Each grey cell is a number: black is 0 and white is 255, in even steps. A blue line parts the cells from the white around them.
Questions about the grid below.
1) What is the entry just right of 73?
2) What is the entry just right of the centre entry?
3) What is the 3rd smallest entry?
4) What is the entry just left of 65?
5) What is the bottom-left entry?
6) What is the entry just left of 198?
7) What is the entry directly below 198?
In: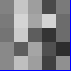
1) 122
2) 52
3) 65
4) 158
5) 137
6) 130
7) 212

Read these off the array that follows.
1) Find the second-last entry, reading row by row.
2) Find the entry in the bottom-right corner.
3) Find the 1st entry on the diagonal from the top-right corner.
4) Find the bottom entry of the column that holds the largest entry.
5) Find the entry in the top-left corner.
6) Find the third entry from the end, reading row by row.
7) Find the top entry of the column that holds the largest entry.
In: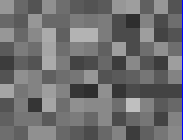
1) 118
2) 137
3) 83
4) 60
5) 151
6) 96
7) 158

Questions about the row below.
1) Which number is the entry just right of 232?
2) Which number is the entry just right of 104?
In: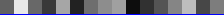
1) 104
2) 57

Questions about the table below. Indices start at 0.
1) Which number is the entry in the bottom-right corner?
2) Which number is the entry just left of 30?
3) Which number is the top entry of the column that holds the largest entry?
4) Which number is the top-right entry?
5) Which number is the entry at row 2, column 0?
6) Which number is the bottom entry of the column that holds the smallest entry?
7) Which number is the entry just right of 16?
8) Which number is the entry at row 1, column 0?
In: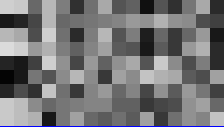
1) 195
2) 125
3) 207
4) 42
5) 183
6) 201
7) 84
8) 24

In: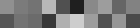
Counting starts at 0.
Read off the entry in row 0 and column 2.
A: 115
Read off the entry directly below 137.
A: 157
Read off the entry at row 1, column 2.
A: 107
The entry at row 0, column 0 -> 144

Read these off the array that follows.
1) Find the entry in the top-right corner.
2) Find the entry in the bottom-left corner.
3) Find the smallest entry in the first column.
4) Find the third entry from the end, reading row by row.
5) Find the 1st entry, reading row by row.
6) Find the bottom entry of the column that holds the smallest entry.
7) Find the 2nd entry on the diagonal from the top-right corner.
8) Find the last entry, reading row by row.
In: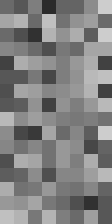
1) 205
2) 192
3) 65
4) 106
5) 106
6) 179
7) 158
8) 87

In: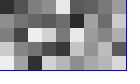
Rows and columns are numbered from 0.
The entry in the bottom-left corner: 238
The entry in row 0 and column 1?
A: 82
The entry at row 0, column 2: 127
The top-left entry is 48
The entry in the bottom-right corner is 217
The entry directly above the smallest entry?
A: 90
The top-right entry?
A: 156
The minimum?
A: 42
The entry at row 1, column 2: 102
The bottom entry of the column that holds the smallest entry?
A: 142
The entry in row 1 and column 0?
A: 142
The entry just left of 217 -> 182
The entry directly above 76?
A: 210

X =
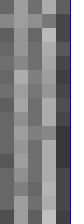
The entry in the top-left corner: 103
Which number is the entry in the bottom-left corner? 79
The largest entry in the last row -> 192
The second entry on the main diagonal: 157
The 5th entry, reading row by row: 95
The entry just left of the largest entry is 95
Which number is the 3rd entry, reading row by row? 111
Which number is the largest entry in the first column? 135
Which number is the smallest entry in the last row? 64
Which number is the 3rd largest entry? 179
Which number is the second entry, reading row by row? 157
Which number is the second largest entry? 186

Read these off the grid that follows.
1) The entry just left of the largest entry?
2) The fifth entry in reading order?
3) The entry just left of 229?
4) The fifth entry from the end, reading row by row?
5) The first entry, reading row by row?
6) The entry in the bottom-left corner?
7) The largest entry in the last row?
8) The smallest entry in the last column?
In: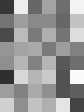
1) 82
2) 110
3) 175
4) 143
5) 55
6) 208
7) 229
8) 68

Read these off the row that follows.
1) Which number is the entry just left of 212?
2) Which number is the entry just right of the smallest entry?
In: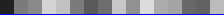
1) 137
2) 123
